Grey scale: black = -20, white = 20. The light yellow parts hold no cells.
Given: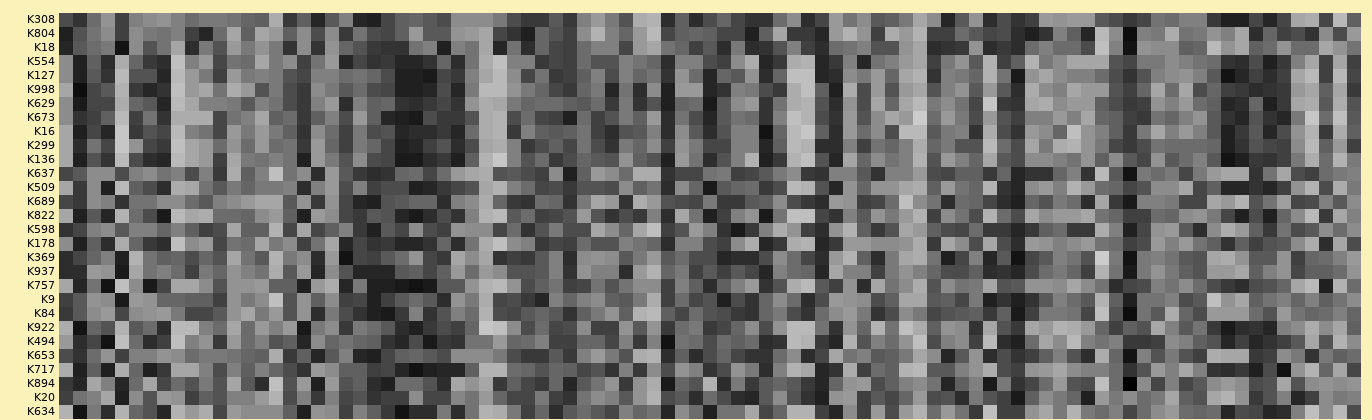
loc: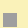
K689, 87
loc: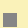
K20, 28

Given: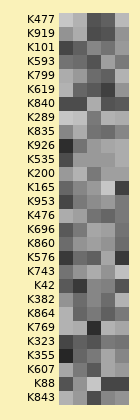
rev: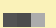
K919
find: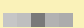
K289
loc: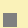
K42, 3
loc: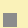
K953, 2
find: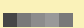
K953
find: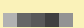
K619
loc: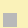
K477, 4

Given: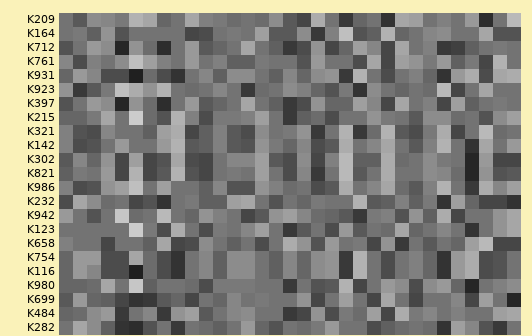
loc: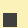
K712, 28
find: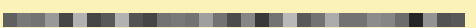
K821

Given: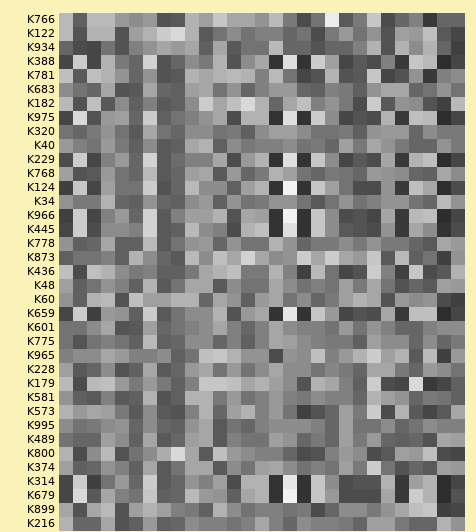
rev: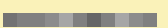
K601
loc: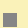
K228, 19
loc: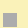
K800, 7
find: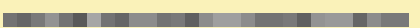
K320
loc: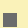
K229, 8

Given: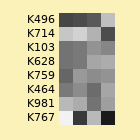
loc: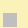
K496, 3
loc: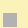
K714, 2
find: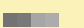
K628

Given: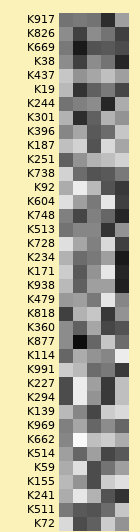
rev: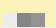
K114
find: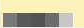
K511
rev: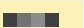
K826
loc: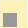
K479, 0

